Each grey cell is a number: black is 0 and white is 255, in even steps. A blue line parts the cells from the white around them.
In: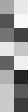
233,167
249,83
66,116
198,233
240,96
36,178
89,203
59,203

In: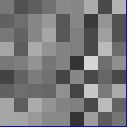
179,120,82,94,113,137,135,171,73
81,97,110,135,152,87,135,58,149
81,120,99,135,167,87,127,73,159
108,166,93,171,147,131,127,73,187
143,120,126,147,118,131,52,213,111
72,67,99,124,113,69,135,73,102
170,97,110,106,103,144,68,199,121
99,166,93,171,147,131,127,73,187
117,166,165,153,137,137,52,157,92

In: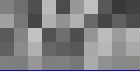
65,129,110,80,185,76,152,191,88,56
76,160,119,69,175,146,176,104,68,96
181,90,133,194,83,110,78,149,187,155
169,97,139,176,102,94,88,169,183,145
136,127,125,151,126,127,119,171,145,136

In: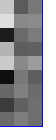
120,199,91
139,222,137
123,28,106
96,180,94
156,203,137
94,15,120
107,103,128
111,59,96
110,106,125

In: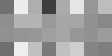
189,113,237,174,62,171,230,151
136,143,180,180,153,167,166,146
156,145,149,151,160,166,151,146
126,111,238,192,122,192,206,133

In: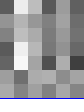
96,92,237,189,89,156
109,148,180,151,128,162
114,130,190,171,123,153
104,90,239,183,120,146
63,100,248,164,80,174
164,158,111,172,176,141
133,170,132,160,129,167

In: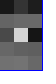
29,24,52
105,100,105
21,73,211
95,103,97
104,113,115
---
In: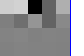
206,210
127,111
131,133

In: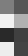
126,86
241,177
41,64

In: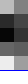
188,129
42,69
6,51

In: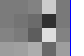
123,123
123,116
131,123

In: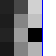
34,72
29,133
35,157

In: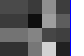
74,74
59,59
115,115

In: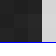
34,31
32,36
36,33

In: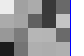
236,161
171,164
152,124
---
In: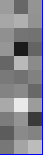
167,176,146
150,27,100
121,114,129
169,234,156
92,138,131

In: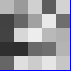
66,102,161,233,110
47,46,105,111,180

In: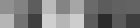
182,114,63,207,182,205,91,43,90,62

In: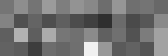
131,80,100,78,95,76,64,47,107,74,87,137
98,92,61,109,102,111,240,152,90,98,84,162

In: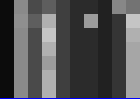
12,143,94,176,63,43,156,33,53,197
12,138,74,176,63,43,43,33,53,166
12,138,74,176,63,43,43,33,53,166

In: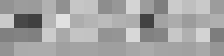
202,72,64,182,225,173,180,187,177,173,66,163,172,156,169,175
147,171,172,172,160,163,163,159,159,167,171,164,163,161,169,149

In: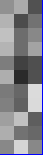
179,76,114
180,109,163
174,42,80
128,97,218
174,114,104
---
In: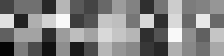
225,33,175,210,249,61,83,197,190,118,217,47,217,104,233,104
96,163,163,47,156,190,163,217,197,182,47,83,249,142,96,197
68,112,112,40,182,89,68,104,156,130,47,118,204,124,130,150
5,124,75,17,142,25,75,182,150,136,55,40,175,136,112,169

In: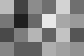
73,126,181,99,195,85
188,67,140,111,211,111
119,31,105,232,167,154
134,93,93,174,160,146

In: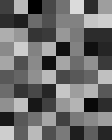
206,94,186,80,122,30,94,37
88,101,144,186,72,88,101,192
166,80,138,16,166,108,144,58
138,206,130,180,16,130,16,37
23,88,114,166,64,122,138,158
44,30,108,80,130,130,198,206
108,52,72,37,198,158,180,88
174,152,52,58,152,122,44,44
144,192,23,64,152,180,8,44
64,186,0,72,114,219,44,158

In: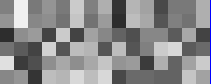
45,142,155,67,203,67,162,135,99,79,135,135,91,168,67
148,240,135,142,114,197,114,155,45,189,168,85,128,114,175
128,240,121,148,121,203,128,175,52,181,162,73,121,121,175
224,59,79,142,168,142,168,197,148,155,59,175,99,162,203
114,91,67,209,85,189,181,85,189,85,128,203,216,91,106
135,148,52,189,181,216,189,216,73,106,106,99,99,197,162

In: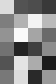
126,178,243,186
83,228,172,28
147,250,165,106
220,83,77,57
114,35,63,141
120,220,41,153

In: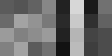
106,163,147,121,42,201,48,98
155,129,141,155,34,181,68,76
91,84,98,135,34,215,26,113
129,163,91,113,18,187,62,76

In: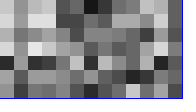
215,147,231,200,163,147,90,118,90,103,163,215,124
215,155,223,223,70,70,110,90,171,171,139,207,96
200,147,186,200,83,103,22,55,110,124,193,178,96
163,90,155,155,139,110,147,96,76,37,55,124,103
178,118,139,163,132,76,132,132,124,103,63,155,83
147,63,118,110,132,83,43,83,110,200,110,163,76
43,155,49,63,118,193,49,186,139,103,178,37,90
